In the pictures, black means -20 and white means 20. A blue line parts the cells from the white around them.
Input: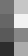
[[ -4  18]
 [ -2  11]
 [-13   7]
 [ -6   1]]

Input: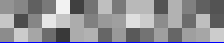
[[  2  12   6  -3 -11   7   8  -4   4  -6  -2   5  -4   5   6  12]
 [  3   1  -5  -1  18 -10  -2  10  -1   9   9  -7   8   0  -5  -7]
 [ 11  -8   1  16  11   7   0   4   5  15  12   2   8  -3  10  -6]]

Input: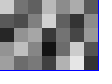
[[  3  10   1 -17  -3  12  -7]
 [-14   3   6 -11  -2  -9   4]
 [ 12  -2  -5   9   2   7  -6]
 [  5  -3  -1 -10   8  16 -12]
 [ -6  -8   0  13  -5 -12   2]]

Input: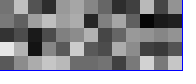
[[ -2  10  -7 -13   4   6   1  -4 -13 -10   9  -9   3]
 [ 16   8 -17   1  -6  12  -6  -8   7   2 -10 -11  -7]
 [ -6   2   7  11   9  -3  -3  -2 -10  -1  13  -1  11]
 [ -1  -5   5  10   5   7 -14   0   6  -5 -19 -16 -15]
 [-12  -8 -16  -8   0   2   8  -9  -4   4   3   1   3]]

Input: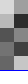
[[ -4  11]
 [ 14   5]
 [ -7   1]
 [ -2 -10]
 [  9 -13]]

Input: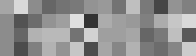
[[  6  14   2  -4  -2  -1   3   4  -2  10  -1  -9   3   0]
 [  2  -4   8   9   9  -2  13   5   5   6  -4  -1  10  -6]
 [  2  -7  -3   3   5  15 -12   7   5   4   0   7  11  14]
 [  2  -8   0   8   3  11  -8   6   1   8  -1  -3   1  12]]

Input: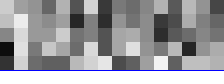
[[ 10  17   4   2   5 -14   0 -13   3  -2   2 -11  -8   7   0  -4]
 [-18  15  -1  11   6  -3  14  -7   6  15   3  -1   9 -14   3   7]
 [  1  14   4   4  12  -2   0  -7   6   7   2 -13  -6  -3   1  -2]
 [-12  13  -3  -5  -5   9  13  16  -8  -5   5  18  -5  10  10   8]
 [ 12   5   3  -4   8  -7  13 -11  -1  -3   1   8  -6   9   3  -9]]

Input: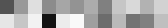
[[ 16  11  18 -17  17  19   5  -3   9  -2   0  10]
 [ -7   4  15   2   6   3   7   0  11  14   8  13]]
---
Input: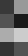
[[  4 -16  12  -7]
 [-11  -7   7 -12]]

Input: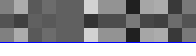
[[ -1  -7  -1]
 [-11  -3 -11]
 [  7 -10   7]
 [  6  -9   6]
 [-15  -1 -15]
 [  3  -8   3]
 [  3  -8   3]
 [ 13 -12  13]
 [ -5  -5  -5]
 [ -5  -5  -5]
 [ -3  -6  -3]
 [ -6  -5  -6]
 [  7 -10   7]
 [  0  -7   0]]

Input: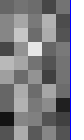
[[ -2  -8  -7  -1  -2  -2  -3 -15 -10  -7]
 [ -9   8   7  -4  -7 -10   6   2  -7   1]
 [ -3  -1  -3  16  -2   3  -3  -1   0  -6]
 [ -2   6  11   3   6  -3   7   8   1   7]
 [ -4   1   1  -9   9   5  -4  -4 -17  -7]]

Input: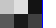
[[-17 -10]
 [ 15 -16]
 [ 11  -6]]

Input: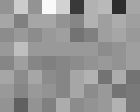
[[  6   5   4   5   5  -2  -1  -1]
 [-13   7   6   3   3   7  -2   8]
 [  9   5   5   2   4  -2   4   4]
 [  8   8   0   4   3   8   2   3]
 [-11   1  -2   4   2   6   6   2]
 [ 13   3   5   4   1   1   1   7]
 [ 19   6   4   4   0   2   3   0]
 [  3   6   2   4   1   6   4   3]
 [ 12   0   4  10   5   2   1  -5]
 [  3   6   2   4   1   6   4   3]]

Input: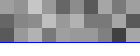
[[  5  -6   6]
 [ -1   6 -10]
 [  6  -1   0]
 [ -6  -1   4]
 [  2   8   4]
 [ -4   4   5]
 [  4  10  -1]
 [ 11   2   8]
 [  3   1   4]
 [  5  -4  -6]]

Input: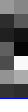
[[  1  -6 -17 -19  19   7 -13]
 [  4 -13 -15  -5  -8   3 -12]]

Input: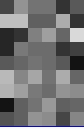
[[ -6 -12  14 -10 -17  -4   2  -4   1]
 [-12   7  -4 -12  -6   7   3  -5  -9]
 [ -2  -5   5  -3  -3  -2  -3   4   2]
 [ -2  -5   0  -3  -2   6  -1  -2   3]
 [  3  10 -12  -1  -4   1   5  -5  -5]
 [ -9  10 -14 -14  -6   9   8 -17  -7]]
